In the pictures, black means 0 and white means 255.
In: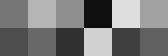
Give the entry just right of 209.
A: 63
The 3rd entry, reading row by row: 142
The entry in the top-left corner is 118
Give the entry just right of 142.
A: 15

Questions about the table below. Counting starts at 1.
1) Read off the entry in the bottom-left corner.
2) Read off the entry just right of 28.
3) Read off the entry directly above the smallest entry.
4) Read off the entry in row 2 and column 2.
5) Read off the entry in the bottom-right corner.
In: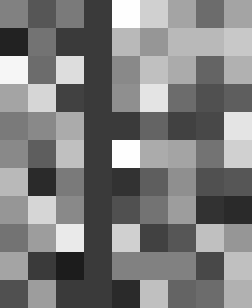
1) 80
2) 58
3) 234
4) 115
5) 177

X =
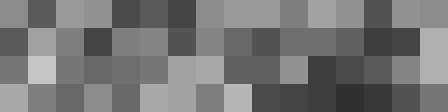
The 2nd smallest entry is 56
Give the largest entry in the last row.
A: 182
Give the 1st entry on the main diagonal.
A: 139
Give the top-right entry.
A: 139
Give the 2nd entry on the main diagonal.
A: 161
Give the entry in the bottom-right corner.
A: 119
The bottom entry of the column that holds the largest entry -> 126
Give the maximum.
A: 197
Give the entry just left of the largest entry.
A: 119
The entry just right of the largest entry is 119
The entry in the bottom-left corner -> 168
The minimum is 49
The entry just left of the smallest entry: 62
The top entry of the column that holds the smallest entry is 146

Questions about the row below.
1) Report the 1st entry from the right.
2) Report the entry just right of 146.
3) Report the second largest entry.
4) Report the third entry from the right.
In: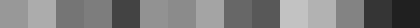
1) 32
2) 139
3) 178
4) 131

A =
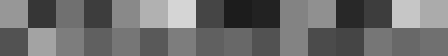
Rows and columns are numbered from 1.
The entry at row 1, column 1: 151
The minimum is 28
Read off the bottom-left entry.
82
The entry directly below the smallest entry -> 104
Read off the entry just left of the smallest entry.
69
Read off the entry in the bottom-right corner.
112
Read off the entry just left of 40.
144

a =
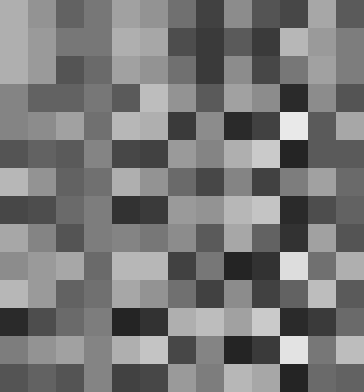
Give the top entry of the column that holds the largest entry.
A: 71
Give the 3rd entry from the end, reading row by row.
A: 36
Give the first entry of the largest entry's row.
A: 132
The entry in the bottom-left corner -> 84
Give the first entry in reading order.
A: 175
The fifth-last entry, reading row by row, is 183
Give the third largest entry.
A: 221
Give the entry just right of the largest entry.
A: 90
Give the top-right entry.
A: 90
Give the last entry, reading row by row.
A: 98
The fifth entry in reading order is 161
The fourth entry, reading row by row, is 119
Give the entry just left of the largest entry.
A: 65
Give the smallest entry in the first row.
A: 65
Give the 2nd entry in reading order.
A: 147
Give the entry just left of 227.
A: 58
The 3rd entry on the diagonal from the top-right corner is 119

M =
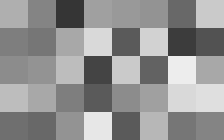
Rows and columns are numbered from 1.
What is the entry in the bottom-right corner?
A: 132
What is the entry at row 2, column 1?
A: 126
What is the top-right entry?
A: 202
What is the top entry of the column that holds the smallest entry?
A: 53
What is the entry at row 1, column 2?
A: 132
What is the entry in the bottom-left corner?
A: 111
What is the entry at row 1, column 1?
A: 175
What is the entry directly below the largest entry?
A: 217
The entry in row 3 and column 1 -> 140
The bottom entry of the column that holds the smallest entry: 147

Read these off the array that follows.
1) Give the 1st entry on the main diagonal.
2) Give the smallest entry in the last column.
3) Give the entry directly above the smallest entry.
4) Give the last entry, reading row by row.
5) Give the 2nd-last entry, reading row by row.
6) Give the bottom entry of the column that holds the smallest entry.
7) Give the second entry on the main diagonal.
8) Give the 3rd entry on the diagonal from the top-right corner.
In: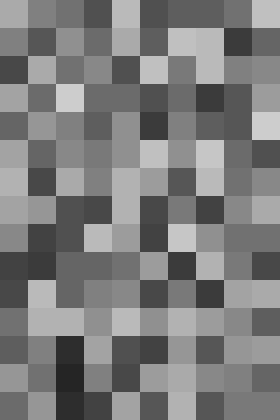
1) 170
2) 72
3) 45
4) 121
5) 121
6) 45
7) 86
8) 186

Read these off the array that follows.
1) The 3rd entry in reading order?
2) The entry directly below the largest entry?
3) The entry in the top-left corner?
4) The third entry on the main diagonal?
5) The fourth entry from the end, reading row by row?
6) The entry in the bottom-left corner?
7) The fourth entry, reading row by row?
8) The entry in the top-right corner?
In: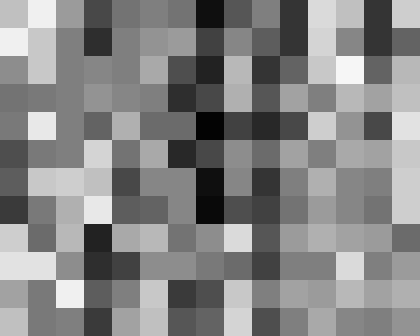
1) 155
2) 184
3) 192
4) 127
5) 169
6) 192
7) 72
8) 206

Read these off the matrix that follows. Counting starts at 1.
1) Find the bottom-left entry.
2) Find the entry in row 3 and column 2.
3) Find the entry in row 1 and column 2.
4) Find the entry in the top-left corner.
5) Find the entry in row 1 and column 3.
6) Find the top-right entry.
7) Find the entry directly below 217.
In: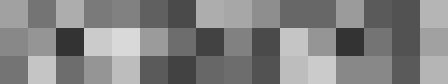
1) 116
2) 197
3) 116
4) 161
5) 173
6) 181
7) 189

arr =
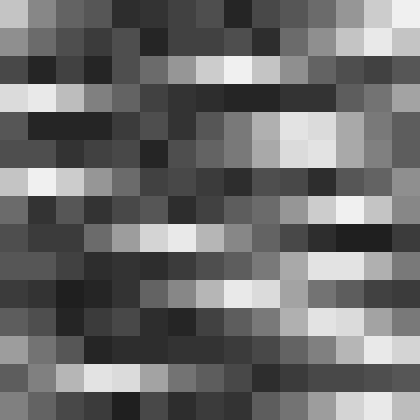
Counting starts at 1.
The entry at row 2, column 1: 143
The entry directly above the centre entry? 59
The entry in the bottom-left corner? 128
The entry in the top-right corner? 240
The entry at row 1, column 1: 196
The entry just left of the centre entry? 45
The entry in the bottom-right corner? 189
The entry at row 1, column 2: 135
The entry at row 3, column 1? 72
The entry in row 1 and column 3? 99

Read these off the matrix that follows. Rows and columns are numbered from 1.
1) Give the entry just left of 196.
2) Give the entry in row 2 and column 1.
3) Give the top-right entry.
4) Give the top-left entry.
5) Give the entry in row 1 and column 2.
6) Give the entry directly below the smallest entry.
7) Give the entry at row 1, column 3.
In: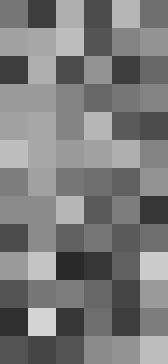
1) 154
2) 161
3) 110
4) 118
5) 61
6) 125
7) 175
